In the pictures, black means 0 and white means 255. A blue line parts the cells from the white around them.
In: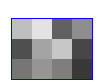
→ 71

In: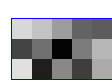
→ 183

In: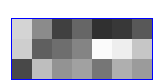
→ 198

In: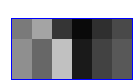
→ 88

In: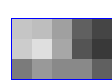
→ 57

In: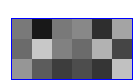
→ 69

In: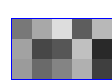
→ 41
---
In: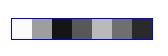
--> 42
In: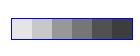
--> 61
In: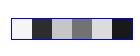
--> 25
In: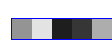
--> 173
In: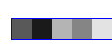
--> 227
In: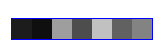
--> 131
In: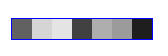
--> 30
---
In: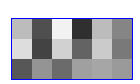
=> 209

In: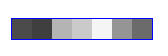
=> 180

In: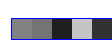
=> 116

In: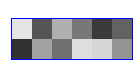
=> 214

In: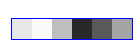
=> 190

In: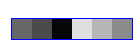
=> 139

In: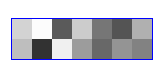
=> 211

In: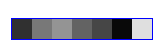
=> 120

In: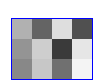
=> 222
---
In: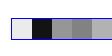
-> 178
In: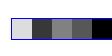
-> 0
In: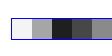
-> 138
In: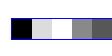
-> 87
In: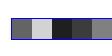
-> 128
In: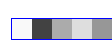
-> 151
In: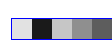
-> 93
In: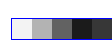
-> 55
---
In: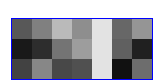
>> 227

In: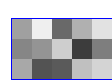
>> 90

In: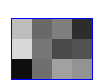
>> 111

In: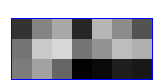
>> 10

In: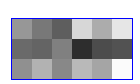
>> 185

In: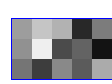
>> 137

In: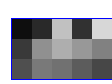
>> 113

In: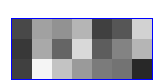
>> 123
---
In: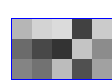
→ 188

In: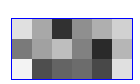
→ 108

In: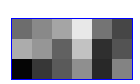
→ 143

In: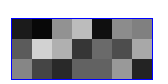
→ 98

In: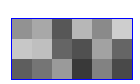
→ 57

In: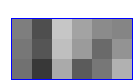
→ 91

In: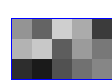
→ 81

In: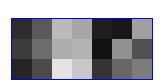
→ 52

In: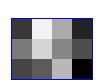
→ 91
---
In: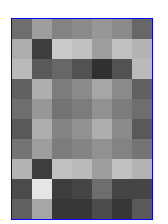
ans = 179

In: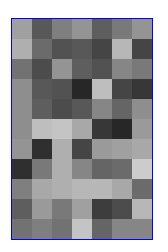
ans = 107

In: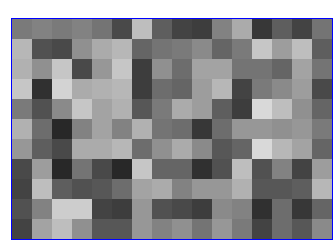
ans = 183

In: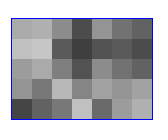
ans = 98

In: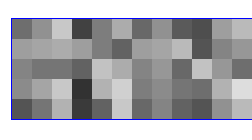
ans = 110

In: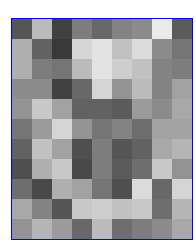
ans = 213

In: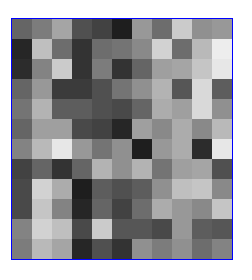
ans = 197

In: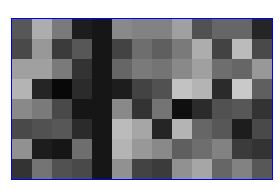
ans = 73
